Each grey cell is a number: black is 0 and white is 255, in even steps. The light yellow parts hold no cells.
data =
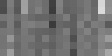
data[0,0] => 79
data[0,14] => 214
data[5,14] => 135
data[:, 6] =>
[109, 110, 101, 120, 99, 122, 103, 122]
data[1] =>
[76, 119, 88, 161, 113, 127, 110, 60, 125, 98, 102, 108, 120, 107, 218, 144]
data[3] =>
[97, 123, 92, 124, 127, 119, 120, 59, 104, 99, 95, 129, 103, 125, 121, 91]
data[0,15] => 141
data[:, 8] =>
[129, 125, 109, 104, 108, 112, 110, 116]
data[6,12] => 124
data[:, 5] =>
[119, 127, 100, 119, 101, 100, 103, 98]
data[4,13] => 106
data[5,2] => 110
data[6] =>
[116, 123, 104, 118, 108, 103, 103, 96, 110, 119, 96, 117, 124, 108, 132, 124]
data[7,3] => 116
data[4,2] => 104
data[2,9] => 124
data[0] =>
[79, 124, 92, 160, 115, 119, 109, 63, 129, 101, 103, 112, 120, 103, 214, 141]
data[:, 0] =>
[79, 76, 117, 97, 118, 116, 116, 122]
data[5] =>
[116, 150, 110, 118, 119, 100, 122, 102, 112, 115, 79, 122, 113, 114, 135, 156]
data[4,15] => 125

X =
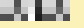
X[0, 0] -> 214
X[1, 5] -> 40
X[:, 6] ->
[214, 194, 80]
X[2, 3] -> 79
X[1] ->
[194, 194, 102, 194, 237, 40, 194, 194, 102, 194]
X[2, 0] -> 79
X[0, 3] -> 213
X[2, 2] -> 197
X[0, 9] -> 214

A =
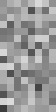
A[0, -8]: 148
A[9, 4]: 162
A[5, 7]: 120
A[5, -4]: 176
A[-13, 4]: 126
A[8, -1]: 181
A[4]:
[115, 120, 150, 152, 96, 141, 134, 186]
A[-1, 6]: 151
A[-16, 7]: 144
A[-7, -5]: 192
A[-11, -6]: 193
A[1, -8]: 157
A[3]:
[193, 95, 167, 115, 126, 182, 147, 125]
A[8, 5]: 206
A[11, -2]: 120
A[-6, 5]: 127
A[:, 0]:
[148, 157, 142, 193, 115, 124, 178, 215, 90, 205, 173, 174, 139, 82, 211, 61]
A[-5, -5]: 194
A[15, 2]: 162
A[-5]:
[174, 181, 116, 194, 145, 121, 120, 162]
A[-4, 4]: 181
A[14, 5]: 158
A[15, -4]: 170
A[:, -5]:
[154, 180, 184, 115, 152, 117, 99, 167, 212, 192, 100, 194, 135, 147, 156, 186]
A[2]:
[142, 191, 164, 184, 176, 186, 173, 174]
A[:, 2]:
[187, 149, 164, 167, 150, 193, 135, 154, 180, 129, 142, 116, 116, 158, 145, 162]
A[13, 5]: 132
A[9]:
[205, 212, 129, 192, 162, 150, 135, 148]

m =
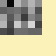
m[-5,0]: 145
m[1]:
[96, 106, 113, 92, 163, 80]
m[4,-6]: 76
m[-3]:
[164, 89, 131, 59, 132, 107]
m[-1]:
[76, 60, 110, 109, 101, 101]
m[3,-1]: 67
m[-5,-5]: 8
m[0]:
[145, 8, 185, 142, 180, 143]

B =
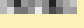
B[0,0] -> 187
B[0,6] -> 137
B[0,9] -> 168
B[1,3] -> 118
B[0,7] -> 36
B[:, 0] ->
[187, 182]
